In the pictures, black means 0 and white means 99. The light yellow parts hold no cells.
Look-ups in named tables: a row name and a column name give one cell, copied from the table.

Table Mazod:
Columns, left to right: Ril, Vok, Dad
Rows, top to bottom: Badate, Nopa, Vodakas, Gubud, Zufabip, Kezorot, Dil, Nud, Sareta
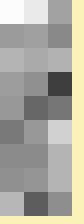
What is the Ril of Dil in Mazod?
54
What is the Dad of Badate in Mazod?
63
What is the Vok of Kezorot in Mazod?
59
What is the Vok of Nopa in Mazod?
62
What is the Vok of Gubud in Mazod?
56
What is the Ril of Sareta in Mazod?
71

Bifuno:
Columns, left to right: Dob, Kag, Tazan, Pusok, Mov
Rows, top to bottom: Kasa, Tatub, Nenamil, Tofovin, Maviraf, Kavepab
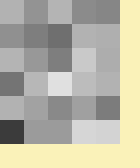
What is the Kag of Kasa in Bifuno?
57
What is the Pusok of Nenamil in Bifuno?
78
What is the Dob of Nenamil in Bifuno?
70
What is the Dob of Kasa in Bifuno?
69
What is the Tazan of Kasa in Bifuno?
70
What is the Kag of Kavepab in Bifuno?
60
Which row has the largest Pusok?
Kavepab

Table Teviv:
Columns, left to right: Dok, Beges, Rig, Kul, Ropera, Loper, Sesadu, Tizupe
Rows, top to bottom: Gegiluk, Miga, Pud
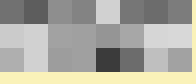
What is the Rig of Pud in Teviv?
61
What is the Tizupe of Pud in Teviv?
63
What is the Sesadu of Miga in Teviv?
83
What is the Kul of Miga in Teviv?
62
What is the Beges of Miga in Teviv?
81
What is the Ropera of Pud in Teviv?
23
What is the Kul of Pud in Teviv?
62
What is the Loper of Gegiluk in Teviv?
46
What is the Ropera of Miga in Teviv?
58
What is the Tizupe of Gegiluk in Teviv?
48
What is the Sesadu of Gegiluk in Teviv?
42
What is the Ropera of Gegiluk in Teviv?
81
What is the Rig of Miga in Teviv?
63
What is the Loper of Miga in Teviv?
65
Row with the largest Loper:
Miga

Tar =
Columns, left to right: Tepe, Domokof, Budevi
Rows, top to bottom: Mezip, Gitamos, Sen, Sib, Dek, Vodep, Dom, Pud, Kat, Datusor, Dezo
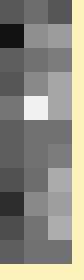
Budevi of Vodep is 44
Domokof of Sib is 53
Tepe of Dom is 37
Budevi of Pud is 66
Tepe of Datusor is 30
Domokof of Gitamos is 55

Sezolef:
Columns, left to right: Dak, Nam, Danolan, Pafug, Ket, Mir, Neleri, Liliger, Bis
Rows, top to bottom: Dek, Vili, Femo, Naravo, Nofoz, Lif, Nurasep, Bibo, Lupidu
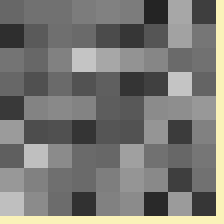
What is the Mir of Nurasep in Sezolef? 62
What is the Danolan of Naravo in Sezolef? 41
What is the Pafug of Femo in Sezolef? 76
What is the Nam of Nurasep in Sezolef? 74
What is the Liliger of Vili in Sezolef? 63
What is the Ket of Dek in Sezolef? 50
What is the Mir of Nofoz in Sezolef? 34
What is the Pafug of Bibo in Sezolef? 41
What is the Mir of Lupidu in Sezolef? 54
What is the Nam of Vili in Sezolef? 35
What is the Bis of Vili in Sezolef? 46
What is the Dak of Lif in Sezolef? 60
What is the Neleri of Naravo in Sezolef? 25
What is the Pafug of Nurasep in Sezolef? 41
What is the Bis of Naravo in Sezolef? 39
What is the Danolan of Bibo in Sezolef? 43

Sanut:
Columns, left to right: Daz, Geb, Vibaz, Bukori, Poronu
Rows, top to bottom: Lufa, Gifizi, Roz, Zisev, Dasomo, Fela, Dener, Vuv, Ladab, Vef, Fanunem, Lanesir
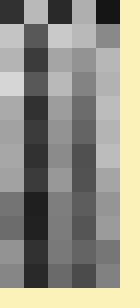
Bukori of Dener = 31
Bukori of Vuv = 32
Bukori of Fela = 39
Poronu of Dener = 73
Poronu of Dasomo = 73
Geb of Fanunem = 19
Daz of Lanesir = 52
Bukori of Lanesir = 29
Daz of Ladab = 45
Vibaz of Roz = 64
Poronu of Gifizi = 53
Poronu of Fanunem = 46
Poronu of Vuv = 64
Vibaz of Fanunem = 47
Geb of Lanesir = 16
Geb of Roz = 23
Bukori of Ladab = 36

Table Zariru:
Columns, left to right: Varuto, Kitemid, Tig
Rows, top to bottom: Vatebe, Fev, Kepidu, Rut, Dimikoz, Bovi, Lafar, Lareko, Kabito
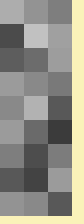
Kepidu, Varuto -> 36
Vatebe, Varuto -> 67
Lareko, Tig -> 60
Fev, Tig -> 62
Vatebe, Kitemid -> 57
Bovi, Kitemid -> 41
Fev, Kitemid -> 75
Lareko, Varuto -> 34
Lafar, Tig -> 48
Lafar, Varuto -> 49
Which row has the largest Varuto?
Vatebe

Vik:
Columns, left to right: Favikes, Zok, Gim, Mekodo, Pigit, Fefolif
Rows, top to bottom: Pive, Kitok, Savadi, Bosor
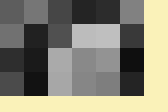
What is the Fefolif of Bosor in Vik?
14
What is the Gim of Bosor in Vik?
65
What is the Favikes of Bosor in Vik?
29
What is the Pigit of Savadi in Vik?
57
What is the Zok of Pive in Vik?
46
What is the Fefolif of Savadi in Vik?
6
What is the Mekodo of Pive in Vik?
14
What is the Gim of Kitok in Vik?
31
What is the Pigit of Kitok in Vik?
74
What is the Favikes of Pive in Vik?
36
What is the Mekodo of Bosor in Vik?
52
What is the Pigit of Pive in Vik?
17
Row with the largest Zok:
Pive

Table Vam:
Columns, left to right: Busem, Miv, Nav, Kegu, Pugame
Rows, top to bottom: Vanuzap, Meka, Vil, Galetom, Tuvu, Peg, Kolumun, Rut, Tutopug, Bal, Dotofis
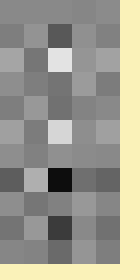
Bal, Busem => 45
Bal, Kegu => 53
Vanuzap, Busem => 53
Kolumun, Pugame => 53
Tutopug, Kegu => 59
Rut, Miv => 68
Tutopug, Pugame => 52
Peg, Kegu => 55
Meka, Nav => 34
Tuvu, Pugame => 53
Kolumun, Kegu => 54
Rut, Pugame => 39
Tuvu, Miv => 59
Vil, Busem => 64
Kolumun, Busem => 55
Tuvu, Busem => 49
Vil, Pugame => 63
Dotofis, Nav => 41
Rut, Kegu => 43

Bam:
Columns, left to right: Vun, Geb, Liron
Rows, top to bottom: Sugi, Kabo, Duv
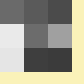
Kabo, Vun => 91
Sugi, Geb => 35
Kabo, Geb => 42
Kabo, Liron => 62
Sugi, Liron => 29
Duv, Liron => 23
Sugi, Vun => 41
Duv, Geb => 24
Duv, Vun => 89
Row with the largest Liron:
Kabo

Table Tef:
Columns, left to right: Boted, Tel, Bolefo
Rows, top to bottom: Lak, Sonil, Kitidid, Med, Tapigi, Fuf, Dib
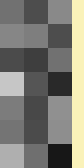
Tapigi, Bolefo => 56
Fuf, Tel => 29
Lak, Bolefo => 53
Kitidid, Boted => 29
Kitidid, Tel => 24
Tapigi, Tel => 28
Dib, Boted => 68
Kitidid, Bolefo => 44
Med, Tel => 33
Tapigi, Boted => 48
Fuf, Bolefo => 55
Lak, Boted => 44
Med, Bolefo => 16
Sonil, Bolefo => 30

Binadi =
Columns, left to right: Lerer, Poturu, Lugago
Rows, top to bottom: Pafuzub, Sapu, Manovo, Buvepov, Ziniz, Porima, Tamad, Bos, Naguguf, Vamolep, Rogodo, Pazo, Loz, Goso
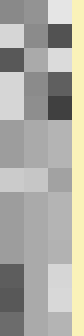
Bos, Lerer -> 79
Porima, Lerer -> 61
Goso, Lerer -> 42
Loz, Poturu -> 66
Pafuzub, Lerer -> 53
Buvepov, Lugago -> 37
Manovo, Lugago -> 85

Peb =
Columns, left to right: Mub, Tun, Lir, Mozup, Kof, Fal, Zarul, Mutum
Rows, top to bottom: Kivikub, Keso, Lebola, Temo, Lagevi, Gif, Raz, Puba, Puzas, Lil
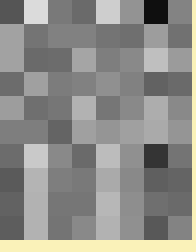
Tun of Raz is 78
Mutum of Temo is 41
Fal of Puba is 53
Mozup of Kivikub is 41
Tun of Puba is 70
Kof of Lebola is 49
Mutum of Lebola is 60
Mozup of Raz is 41
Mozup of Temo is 50
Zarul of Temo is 38
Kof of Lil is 69
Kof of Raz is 73
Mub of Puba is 35
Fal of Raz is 56

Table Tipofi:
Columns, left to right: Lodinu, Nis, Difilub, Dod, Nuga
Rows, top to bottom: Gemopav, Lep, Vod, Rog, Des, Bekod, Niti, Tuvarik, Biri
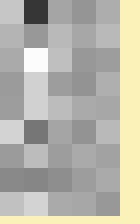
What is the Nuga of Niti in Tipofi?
63
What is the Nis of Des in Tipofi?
81
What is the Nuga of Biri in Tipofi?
59
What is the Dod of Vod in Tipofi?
59
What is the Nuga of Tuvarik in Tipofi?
66
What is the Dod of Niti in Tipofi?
66
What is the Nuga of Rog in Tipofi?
68
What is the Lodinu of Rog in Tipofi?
60
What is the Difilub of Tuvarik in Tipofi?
55
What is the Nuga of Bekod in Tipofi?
72
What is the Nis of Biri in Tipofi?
82
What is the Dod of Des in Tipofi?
66
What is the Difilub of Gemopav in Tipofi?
64
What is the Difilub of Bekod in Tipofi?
64
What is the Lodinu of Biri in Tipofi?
75

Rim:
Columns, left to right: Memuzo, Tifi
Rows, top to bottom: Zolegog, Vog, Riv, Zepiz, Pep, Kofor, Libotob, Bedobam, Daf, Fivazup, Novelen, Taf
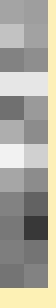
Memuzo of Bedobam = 65
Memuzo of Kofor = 67
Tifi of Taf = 51
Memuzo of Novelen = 49
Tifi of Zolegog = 61
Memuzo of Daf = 51
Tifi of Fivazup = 22
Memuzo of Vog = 75
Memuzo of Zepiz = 89
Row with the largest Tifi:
Zepiz

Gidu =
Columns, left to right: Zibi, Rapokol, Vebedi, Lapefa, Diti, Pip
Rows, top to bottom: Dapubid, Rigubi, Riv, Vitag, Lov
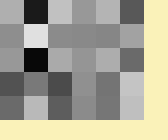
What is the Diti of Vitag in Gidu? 45
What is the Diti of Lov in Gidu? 46
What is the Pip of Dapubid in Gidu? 34
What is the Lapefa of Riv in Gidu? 58
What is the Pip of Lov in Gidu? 74
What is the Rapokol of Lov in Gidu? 72
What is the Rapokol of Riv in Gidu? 3
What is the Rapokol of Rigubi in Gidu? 87

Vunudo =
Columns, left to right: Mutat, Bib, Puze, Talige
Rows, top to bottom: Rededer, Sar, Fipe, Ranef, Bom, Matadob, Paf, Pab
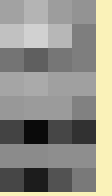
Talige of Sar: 49
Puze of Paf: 55
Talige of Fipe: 49
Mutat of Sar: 75
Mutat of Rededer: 63
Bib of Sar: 81
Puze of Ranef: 62
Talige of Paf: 55
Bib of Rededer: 70
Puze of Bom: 60
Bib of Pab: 11

